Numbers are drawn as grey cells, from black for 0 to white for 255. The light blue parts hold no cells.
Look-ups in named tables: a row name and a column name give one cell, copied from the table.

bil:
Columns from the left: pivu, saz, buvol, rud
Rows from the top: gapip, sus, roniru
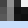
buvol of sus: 16
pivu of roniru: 89
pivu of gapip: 67
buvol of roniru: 21
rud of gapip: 242
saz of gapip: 146
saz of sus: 130
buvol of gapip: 39
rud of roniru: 16
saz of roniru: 128
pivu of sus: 82
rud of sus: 23

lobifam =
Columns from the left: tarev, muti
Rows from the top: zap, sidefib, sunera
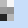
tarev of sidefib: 151
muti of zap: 246
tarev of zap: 186
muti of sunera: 183
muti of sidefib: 146
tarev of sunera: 37

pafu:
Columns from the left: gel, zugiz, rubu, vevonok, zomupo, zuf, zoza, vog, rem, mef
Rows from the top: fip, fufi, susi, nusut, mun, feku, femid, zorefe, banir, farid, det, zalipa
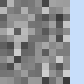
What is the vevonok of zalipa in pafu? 109
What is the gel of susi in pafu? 96
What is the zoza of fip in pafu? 69
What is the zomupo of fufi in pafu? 123
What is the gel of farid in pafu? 107
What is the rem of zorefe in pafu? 124
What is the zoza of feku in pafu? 112
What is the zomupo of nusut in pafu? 117
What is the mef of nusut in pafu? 196
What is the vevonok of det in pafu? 156
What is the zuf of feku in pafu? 115
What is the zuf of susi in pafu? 106
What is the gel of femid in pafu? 95
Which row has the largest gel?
fufi

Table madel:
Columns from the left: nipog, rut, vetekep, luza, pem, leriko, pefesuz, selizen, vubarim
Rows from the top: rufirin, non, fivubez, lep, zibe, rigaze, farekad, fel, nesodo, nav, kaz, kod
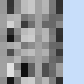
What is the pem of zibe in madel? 198
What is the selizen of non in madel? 119
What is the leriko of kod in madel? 152
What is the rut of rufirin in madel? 52
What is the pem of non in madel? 199
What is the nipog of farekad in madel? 160
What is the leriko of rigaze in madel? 152
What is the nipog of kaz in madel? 160
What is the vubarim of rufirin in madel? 48
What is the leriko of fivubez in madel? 160
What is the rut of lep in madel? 210
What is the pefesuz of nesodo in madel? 147
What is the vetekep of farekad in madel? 182
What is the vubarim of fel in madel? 57

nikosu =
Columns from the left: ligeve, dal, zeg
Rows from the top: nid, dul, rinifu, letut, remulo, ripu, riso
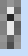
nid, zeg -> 130
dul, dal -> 235
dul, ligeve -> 128
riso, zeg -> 154
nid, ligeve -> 130
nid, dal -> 149
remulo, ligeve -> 130
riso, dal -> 77
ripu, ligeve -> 149
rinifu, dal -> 39
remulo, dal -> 232
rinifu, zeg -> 169
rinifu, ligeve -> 149
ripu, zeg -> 148
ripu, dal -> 97
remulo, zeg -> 102
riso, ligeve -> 142
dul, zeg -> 103
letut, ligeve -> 129

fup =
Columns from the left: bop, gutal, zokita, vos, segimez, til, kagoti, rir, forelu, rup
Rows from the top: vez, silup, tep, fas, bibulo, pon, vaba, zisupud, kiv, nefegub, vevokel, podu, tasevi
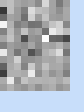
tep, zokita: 155
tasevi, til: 144
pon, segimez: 148
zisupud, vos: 151
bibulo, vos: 194
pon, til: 142
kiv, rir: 166
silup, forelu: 143
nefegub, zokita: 185
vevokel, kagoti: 175
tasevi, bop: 157
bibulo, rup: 187

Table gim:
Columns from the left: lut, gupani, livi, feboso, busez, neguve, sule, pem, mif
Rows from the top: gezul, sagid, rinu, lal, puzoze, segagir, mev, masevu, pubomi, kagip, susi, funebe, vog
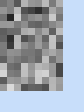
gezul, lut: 115
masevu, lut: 122
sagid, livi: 185
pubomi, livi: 121
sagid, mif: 137
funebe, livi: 147
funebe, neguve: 201
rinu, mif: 117
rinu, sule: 123
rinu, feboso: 114
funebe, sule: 144
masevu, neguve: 107
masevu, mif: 147
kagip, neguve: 183
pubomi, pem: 116
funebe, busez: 130

